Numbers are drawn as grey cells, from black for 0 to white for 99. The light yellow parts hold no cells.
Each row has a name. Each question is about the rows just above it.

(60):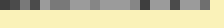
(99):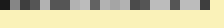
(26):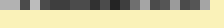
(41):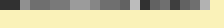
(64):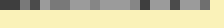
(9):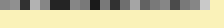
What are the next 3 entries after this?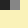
| 47 | 10 | 47 |
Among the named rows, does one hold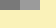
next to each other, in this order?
yes
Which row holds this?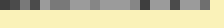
(60)
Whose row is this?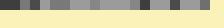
(64)
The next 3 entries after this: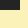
| 52 | 47 | 10 |
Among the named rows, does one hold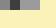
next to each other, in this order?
yes

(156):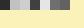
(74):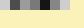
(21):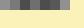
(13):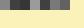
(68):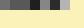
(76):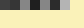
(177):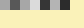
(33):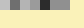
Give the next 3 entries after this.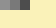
| 43 | 30 | 34 |
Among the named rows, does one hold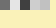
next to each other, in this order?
no
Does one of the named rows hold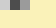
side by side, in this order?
yes
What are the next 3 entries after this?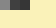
| 60 | 25 | 47 |
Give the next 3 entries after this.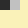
| 80 | 25 | 89 |
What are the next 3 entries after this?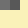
| 34 | 12 | 52 |

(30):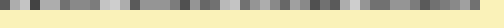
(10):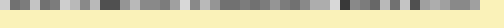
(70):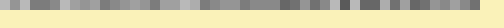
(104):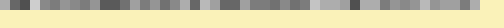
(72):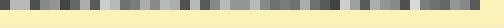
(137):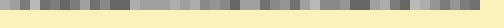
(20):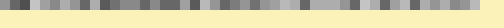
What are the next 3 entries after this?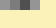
| 40 | 44 | 72 |
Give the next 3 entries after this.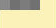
| 67 | 44 | 35 |
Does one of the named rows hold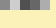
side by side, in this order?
no
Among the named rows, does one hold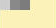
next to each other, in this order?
yes
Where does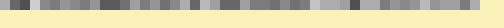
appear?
(104)

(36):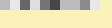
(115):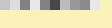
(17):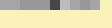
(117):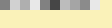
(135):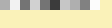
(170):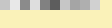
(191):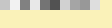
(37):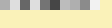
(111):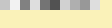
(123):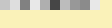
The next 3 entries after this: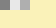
| 27 | 73 | 59 |
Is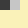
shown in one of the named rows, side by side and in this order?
yes
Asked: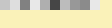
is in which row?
(123)
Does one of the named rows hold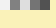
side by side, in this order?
yes
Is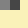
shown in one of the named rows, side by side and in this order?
yes
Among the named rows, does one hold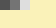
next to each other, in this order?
no

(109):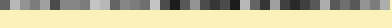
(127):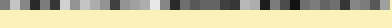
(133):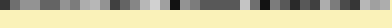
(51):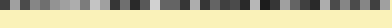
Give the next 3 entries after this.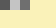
|  7 | 48 | 34 |
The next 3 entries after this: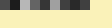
| 34 | 67 | 34 |
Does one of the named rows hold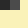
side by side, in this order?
no
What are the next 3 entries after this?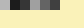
| 16 | 67 | 29 |

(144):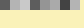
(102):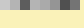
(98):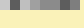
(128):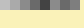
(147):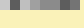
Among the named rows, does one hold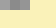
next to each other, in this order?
no
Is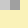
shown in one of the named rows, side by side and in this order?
no
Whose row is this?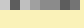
(147)
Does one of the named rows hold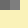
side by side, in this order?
yes
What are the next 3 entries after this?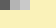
| 36 | 58 | 66 |
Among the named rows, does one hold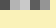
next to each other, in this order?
no
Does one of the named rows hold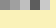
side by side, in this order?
no

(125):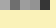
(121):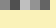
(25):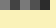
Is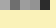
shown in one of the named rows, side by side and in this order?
no
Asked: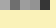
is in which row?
(125)
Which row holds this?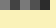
(25)

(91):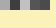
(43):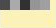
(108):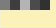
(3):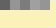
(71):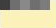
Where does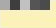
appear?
(91)
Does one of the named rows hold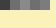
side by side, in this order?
yes
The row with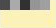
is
(43)
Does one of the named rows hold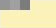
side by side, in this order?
no
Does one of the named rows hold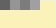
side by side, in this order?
yes

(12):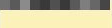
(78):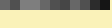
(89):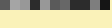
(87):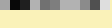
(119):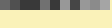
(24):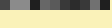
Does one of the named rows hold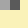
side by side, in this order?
no
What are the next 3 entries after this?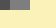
| 40 | 31 | 27 |
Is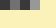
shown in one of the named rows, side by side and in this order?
yes
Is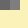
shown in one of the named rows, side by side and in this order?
no
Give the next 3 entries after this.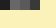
| 17 | 22 | 44 |
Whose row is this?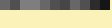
(78)

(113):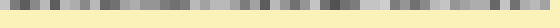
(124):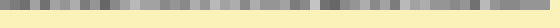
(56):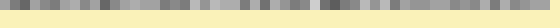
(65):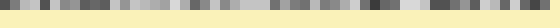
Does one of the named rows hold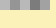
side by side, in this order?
yes
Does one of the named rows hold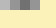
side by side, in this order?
yes

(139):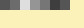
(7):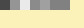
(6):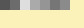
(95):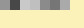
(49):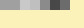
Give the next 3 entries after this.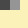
| 91 | 54 | 62 |
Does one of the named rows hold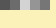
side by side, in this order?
no
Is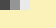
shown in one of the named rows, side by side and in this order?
yes

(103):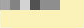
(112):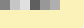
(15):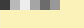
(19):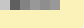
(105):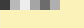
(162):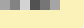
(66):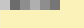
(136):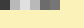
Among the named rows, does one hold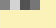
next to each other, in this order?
yes
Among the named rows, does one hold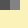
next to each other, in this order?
no
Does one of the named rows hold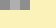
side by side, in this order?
yes
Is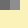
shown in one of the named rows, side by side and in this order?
yes

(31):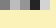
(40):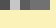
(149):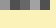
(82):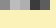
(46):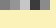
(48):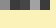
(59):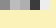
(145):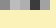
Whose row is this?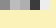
(59)
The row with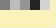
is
(31)
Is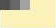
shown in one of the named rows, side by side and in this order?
yes

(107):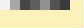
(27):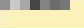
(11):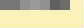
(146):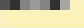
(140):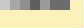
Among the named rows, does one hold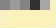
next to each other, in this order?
yes
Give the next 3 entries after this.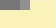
| 60 | 56 | 37 |
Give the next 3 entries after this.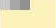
| 37 | 60 | 42 |

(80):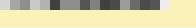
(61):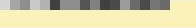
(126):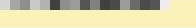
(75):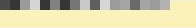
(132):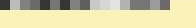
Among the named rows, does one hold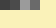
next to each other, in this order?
yes
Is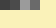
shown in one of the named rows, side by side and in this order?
yes
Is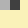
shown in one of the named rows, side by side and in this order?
yes
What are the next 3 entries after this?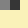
| 46 | 78 | 37 |
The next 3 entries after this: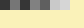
| 88 | 69 | 46 |

